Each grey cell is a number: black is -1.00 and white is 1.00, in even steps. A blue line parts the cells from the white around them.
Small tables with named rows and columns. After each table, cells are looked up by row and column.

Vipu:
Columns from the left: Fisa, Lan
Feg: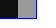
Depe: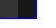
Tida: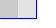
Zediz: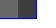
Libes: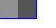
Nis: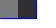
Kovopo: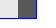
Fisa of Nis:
-0.04
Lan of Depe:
-0.82
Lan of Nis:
-0.63
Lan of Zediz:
-0.52
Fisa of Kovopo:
0.83
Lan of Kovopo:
-0.31
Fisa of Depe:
-0.59
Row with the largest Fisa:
Kovopo

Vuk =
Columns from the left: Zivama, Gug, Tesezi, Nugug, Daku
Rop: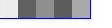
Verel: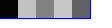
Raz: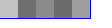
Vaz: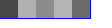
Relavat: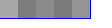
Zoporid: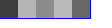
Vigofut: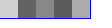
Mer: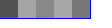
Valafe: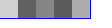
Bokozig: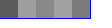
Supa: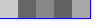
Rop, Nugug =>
-0.28
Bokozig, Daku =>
-0.04
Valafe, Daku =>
0.35
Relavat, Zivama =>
0.32
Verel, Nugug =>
0.56
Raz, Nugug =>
-0.15

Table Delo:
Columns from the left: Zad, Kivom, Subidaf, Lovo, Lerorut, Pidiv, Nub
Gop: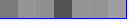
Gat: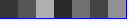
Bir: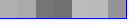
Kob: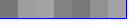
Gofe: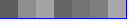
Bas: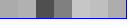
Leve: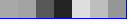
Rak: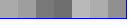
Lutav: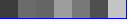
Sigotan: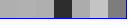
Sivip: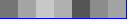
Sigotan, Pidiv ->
0.54
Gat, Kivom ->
-0.33
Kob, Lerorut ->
-0.06
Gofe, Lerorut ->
-0.10
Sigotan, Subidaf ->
0.37
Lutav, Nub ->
0.54
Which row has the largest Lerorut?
Leve

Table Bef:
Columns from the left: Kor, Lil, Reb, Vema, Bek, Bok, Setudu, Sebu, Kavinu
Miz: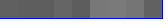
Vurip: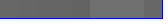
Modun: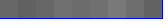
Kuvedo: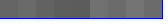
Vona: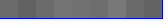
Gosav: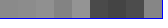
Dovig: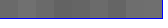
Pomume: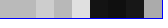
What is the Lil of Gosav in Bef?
0.10
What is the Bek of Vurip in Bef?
-0.22
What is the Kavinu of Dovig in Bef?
-0.13
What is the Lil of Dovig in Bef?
-0.12
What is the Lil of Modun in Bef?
-0.24
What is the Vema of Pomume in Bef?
0.44
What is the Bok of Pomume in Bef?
-0.85
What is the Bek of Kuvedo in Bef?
-0.28
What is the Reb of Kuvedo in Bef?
-0.23
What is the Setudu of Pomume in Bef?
-0.88
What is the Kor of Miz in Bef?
-0.25
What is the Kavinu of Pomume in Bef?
0.34
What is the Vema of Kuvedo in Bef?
-0.27
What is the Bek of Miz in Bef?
-0.27
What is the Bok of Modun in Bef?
-0.12
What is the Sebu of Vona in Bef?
-0.17
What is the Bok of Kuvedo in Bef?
-0.11
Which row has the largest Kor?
Pomume

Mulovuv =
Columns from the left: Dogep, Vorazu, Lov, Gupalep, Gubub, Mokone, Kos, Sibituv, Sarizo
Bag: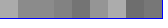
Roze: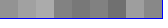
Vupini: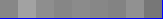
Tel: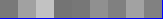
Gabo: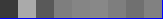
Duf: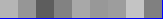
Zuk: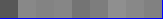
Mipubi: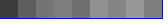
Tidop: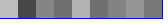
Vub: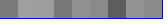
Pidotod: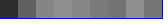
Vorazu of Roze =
0.26
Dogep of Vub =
-0.04
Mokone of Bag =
0.17
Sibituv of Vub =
0.16
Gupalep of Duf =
0.02
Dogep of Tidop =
0.48
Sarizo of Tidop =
-0.06
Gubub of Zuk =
-0.09
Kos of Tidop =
0.03
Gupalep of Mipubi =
-0.02
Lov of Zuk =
0.03
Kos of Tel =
0.00
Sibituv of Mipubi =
0.19
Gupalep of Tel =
-0.09
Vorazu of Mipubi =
-0.26
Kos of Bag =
0.35
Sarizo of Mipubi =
-0.01
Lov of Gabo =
-0.30
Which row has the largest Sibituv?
Duf

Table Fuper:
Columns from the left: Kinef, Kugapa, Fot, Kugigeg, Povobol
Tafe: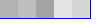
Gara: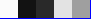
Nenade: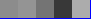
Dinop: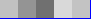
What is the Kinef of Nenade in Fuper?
0.10
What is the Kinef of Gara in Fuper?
0.97
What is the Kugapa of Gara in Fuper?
-0.86
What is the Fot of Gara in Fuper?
-0.68
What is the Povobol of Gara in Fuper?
0.25
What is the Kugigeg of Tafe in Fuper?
0.79
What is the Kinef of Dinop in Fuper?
0.51
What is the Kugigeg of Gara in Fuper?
0.78
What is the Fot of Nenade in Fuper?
-0.09
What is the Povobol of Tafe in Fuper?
0.68
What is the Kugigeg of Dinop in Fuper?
0.70
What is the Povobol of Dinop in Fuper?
0.53
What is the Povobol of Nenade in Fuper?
0.35
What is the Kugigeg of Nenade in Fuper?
-0.56
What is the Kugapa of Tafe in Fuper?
0.49
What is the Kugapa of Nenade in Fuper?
0.16
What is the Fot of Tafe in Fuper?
0.29
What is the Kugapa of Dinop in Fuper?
0.16
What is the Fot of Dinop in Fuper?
-0.12
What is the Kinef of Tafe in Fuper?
0.40

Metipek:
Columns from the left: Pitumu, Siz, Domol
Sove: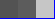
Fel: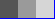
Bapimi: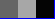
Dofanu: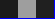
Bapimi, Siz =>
0.31
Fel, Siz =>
0.21
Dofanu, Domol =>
-0.75
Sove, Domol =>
0.55
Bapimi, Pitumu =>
-0.21
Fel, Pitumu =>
-0.33
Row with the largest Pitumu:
Bapimi

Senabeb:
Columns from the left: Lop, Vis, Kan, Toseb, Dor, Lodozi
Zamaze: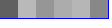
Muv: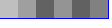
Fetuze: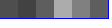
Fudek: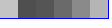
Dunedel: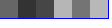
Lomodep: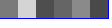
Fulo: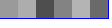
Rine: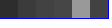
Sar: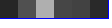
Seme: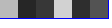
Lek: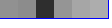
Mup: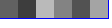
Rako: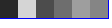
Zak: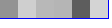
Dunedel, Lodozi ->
0.44
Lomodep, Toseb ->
-0.21
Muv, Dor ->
-0.24
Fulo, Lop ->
0.21
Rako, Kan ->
-0.40
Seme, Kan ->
-0.57
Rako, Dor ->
0.24
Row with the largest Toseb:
Seme

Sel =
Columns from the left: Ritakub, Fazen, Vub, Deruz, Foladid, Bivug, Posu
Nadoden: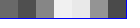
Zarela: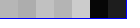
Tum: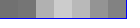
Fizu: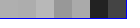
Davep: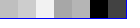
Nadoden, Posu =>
-0.42
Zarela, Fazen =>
0.36
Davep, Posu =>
-0.48
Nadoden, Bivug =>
0.16
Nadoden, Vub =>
0.05
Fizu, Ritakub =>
0.37
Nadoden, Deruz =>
0.89
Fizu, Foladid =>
0.33
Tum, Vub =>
0.39
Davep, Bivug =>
-1.00
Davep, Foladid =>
0.42
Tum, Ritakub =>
-0.11
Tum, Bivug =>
0.16
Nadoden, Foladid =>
0.83
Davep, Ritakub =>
0.50
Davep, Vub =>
0.90
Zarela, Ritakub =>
0.43
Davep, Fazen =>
0.61
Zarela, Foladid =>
0.60
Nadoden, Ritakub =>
-0.18
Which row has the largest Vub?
Davep

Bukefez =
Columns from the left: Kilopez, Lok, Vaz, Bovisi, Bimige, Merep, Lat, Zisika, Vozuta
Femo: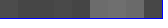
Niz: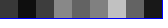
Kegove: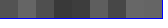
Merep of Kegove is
-0.26
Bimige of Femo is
-0.46
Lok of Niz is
-0.89
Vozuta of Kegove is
-0.21
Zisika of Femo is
-0.17
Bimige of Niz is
-0.22
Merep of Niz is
0.00
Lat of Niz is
0.51
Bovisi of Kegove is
-0.55
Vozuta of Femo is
-0.44
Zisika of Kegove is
-0.19
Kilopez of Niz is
-0.56
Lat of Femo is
-0.13
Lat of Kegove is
-0.44
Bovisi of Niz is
0.07
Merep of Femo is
-0.15
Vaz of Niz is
-0.52
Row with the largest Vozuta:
Kegove

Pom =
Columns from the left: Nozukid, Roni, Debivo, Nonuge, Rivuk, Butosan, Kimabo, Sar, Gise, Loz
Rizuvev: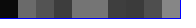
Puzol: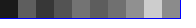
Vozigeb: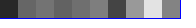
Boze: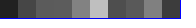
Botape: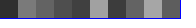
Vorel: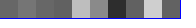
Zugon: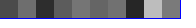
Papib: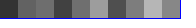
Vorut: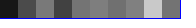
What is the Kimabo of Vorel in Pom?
-0.65
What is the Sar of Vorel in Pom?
-0.24
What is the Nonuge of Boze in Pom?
-0.28
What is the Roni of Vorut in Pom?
-0.41
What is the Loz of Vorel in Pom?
-0.23
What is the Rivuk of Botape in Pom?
-0.50
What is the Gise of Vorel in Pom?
0.62
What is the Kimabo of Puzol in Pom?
-0.12
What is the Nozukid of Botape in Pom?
-0.63
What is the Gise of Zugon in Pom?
0.48
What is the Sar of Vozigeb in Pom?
0.20
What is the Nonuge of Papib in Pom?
-0.49
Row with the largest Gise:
Vozigeb

